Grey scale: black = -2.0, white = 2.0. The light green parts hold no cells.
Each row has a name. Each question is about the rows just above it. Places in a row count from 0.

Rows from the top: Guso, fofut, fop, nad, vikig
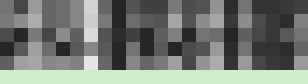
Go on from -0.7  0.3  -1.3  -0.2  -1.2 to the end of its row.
-1.2  -1.1  -1.0
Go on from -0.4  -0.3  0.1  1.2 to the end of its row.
-0.1  -1.4  -0.3  -0.6  -0.7  0.6  -0.7  0.2  0.6  -1.1  0.2  -0.8  -1.1  -1.3  0.0
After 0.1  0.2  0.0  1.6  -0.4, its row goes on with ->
-1.4  0.1  -0.4  -0.1  0.5  -0.9  0.3  0.7  -1.2  0.4  -0.9  -1.1  -1.2  0.4

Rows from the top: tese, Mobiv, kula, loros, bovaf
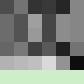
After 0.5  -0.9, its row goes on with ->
0.2  0.1
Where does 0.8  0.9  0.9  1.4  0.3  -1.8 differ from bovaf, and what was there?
2, 1.0
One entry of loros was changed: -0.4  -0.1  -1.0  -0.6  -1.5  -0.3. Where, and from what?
5, -0.2
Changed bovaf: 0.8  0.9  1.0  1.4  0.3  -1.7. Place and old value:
5, -1.8

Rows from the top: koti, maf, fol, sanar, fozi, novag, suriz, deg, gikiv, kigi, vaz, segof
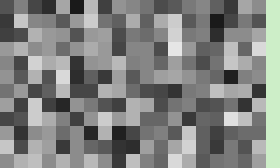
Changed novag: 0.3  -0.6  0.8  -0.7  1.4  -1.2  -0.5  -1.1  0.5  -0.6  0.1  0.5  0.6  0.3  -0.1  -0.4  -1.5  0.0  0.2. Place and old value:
5, -1.3
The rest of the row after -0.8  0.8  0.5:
-1.1  0.2  -0.4  -0.6  -1.2  -1.3  0.5  -0.3  0.6  1.3  -0.5  -1.1  -0.1  -0.7  0.9
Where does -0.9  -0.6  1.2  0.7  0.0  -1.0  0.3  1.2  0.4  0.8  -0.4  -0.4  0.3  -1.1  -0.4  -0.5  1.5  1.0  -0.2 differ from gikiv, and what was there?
1, -0.7
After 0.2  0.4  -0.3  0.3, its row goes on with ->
0.7  0.4  -0.9  0.1  0.1  -0.8  1.6  0.4  -0.5  -0.4  1.0  -0.4  1.4

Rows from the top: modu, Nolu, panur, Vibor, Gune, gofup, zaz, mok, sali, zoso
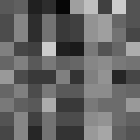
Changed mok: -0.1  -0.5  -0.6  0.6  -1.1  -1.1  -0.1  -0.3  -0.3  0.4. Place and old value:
3, 0.7
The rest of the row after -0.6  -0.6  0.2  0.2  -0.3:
-0.4

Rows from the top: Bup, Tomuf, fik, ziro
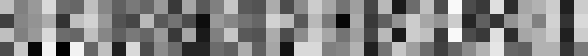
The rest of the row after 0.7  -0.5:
0.6  -1.7  1.4  1.4  0.0  0.1  0.8  -1.5  -0.2  1.1  0.5  -0.3  -1.0  -0.4  0.2  0.8  1.6  -0.4  -0.5  0.8  0.8  -1.2  -0.1
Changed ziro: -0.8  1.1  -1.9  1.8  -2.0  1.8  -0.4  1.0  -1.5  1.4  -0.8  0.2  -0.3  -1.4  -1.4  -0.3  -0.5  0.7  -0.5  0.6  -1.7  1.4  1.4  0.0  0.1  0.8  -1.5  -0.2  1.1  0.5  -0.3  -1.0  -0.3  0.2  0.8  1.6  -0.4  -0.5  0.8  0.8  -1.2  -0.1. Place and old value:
32, -0.4

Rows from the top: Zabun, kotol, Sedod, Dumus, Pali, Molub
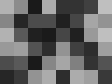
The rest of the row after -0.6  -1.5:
-1.6  -0.9  -1.5  0.4  1.0
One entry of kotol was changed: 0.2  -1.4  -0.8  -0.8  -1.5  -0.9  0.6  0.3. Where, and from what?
0, 0.1
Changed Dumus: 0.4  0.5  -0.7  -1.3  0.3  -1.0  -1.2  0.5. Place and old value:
6, -1.3
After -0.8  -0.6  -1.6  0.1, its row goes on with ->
0.6  0.0  -1.2  -0.7
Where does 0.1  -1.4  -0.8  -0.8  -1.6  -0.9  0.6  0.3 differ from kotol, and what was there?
4, -1.5
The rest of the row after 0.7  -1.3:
0.7  0.5  -1.1

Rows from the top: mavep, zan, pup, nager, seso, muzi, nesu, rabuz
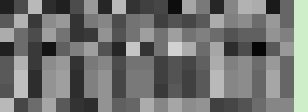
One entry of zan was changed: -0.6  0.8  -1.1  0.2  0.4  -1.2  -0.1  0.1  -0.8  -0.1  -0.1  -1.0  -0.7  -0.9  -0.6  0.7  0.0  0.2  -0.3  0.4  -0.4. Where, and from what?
9, -0.2
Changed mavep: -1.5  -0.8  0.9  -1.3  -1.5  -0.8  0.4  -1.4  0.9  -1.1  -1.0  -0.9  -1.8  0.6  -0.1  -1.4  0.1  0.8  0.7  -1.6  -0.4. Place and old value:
9, -1.2

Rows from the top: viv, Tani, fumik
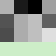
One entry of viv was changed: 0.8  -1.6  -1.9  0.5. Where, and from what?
2, -2.0
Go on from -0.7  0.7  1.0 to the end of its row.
-0.5
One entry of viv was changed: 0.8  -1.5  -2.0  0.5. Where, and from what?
1, -1.6
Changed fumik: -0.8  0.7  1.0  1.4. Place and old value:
3, 1.5

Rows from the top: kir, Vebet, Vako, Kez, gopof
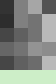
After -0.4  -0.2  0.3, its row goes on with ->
0.2
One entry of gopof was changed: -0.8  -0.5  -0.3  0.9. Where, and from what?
0, -0.9
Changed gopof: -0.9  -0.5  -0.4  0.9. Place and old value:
2, -0.3
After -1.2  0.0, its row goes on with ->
0.6  -0.7

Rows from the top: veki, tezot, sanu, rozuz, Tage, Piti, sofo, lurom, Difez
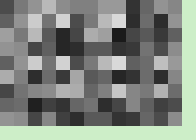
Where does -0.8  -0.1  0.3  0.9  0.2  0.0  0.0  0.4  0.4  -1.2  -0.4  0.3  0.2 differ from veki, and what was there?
12, 0.1
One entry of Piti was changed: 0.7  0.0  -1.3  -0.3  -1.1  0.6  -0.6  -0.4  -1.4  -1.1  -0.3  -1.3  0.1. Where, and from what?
9, -1.2
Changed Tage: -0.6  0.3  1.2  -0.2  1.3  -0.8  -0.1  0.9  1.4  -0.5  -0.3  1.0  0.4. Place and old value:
0, -0.5
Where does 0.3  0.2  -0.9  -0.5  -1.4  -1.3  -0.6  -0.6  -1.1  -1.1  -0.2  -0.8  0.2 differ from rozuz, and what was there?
8, -1.2
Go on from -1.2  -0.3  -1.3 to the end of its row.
0.1
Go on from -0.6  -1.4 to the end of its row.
-0.9  0.7  0.5  -1.6  -0.9  -0.6  -1.1  -0.5

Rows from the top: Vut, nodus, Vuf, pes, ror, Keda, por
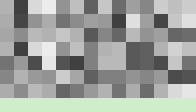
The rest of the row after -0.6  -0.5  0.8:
1.3  1.0
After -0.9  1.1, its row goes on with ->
1.5
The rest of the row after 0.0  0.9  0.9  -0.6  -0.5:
-0.8  1.1  -0.2
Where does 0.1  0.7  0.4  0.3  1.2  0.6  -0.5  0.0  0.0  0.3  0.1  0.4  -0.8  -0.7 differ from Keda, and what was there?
1, 0.8
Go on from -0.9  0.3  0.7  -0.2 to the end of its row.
0.2  0.5  0.4  -1.0  1.5  0.5  -0.9  1.1  1.5
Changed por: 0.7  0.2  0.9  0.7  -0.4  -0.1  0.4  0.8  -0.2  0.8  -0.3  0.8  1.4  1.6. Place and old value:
9, 0.7
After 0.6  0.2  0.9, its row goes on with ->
0.8  1.1  0.8  -0.6  0.1  -0.4  0.9  0.3  0.5  -0.4  -0.3

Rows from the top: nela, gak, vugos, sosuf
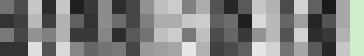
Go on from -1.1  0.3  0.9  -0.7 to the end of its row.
1.3  -1.3  -1.1  0.8
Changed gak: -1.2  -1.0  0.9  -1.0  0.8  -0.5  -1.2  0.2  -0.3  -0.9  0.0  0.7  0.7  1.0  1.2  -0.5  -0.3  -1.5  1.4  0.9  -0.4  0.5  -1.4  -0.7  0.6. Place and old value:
13, 1.1

